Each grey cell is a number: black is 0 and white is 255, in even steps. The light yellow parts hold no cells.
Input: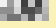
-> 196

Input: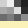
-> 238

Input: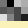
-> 2

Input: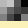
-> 197

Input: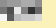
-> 171

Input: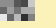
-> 87

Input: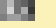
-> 113

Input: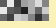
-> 175

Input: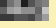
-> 84

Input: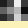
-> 70
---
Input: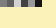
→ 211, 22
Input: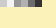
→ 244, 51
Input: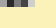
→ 207, 43
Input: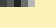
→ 184, 37
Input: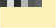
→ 218, 44
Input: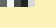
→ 244, 35
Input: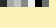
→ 238, 0
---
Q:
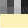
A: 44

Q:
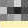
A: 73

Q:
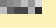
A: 42

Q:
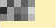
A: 212

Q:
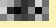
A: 142

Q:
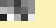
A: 146
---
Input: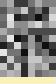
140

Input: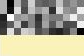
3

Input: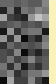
23

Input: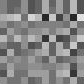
99

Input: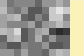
174

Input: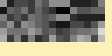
185

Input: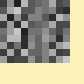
199

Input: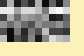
175
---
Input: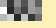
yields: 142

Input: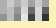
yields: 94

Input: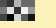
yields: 152

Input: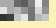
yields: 146

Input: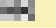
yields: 150

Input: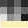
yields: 99
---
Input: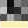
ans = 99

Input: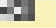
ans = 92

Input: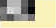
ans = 33

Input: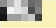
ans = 117

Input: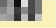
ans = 121

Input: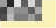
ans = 110

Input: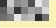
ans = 188

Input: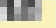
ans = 182
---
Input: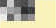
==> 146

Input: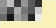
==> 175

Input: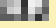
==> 215

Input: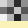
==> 197

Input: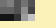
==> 82

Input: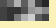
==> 51

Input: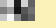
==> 19

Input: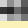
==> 105

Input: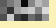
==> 162

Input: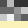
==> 149
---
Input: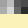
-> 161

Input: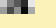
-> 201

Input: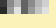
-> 57

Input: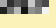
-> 168

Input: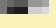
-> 118

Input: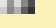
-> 227

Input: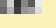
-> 120
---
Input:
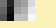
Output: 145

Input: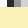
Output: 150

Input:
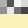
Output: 245

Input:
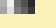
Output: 110

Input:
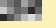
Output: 87

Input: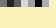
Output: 93

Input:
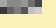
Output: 138
